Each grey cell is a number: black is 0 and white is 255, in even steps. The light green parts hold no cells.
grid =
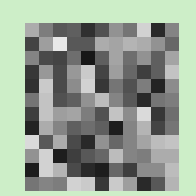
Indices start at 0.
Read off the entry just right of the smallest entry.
95
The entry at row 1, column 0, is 68
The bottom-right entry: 180
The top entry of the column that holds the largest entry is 88
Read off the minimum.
23
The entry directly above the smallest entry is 88
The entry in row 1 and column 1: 158
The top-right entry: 132
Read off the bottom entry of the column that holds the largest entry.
125
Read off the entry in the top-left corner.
172
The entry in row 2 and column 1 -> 74
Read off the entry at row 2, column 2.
68
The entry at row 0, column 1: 125
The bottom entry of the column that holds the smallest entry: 202
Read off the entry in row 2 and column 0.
132
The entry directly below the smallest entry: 202
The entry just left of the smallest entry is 110
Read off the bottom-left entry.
117

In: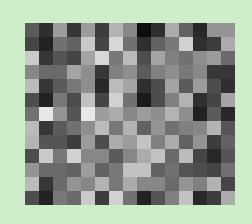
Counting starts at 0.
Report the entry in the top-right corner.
148
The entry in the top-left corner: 91
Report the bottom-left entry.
77
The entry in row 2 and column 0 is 202
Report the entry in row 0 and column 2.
156
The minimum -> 14
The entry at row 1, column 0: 69
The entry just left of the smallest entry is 135
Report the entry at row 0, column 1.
47
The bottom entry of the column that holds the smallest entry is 34
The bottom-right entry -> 171
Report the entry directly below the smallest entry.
47
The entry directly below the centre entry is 179
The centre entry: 135
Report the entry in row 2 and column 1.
55
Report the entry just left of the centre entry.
171

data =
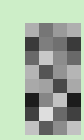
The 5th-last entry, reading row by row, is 64
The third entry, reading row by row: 154
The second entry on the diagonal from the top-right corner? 112
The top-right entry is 175
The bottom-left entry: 194
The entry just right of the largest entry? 105
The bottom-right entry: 194
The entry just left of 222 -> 64
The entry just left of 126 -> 58
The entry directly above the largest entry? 134

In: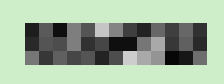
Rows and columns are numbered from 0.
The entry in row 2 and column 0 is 118
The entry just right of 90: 15
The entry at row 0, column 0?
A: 29
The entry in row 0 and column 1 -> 90
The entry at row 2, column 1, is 55
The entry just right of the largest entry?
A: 169
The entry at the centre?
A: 15
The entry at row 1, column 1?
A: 84
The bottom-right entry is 110
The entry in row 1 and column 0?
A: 41
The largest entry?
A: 205
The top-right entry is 49

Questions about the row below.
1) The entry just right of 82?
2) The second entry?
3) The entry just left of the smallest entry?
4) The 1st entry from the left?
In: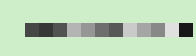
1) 180
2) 55
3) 224
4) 70

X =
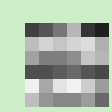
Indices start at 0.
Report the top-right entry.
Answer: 31
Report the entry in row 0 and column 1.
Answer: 85
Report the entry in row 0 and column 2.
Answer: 119
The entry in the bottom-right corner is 105
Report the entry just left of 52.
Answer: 182
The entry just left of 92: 79
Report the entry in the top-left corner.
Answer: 64
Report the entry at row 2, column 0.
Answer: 162

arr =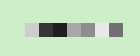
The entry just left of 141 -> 168
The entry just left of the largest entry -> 141
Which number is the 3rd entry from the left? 31

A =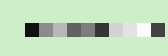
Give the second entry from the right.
250
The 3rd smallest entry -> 67
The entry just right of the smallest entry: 139

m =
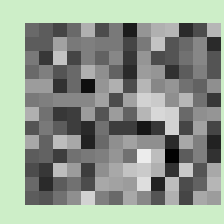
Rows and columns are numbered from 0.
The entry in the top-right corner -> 182
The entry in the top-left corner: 105
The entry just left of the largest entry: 113
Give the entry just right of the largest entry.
189
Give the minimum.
1
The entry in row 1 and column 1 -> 92
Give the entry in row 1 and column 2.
162
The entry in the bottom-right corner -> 156
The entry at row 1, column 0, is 92
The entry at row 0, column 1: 92
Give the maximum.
236
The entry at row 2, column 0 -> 121
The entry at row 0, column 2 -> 69
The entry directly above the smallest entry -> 42
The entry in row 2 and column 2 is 195
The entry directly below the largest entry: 202
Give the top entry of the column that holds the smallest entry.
182
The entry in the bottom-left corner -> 92

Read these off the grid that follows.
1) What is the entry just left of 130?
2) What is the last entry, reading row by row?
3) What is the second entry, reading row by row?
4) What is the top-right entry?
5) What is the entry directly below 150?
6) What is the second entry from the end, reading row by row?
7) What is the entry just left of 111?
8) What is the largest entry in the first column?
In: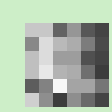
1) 93
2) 68
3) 199
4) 68
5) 172
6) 105
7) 172
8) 207

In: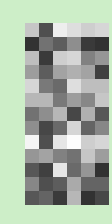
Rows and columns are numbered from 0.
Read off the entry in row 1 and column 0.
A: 50
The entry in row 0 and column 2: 238
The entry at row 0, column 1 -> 79
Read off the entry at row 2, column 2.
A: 206
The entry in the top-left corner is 198
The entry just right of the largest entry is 206
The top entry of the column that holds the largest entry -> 222
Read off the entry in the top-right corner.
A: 214
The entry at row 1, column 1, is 114
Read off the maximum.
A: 253
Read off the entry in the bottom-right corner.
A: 71
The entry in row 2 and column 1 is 58
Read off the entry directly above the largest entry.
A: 214
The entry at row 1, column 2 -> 93
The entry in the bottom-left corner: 87
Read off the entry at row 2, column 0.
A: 190

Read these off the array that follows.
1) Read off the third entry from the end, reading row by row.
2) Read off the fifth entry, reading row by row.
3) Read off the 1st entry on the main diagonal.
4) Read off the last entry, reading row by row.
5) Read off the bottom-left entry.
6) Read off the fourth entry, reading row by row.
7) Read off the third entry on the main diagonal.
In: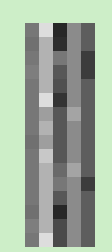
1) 74
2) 93
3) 119
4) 93
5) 119
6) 139
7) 119
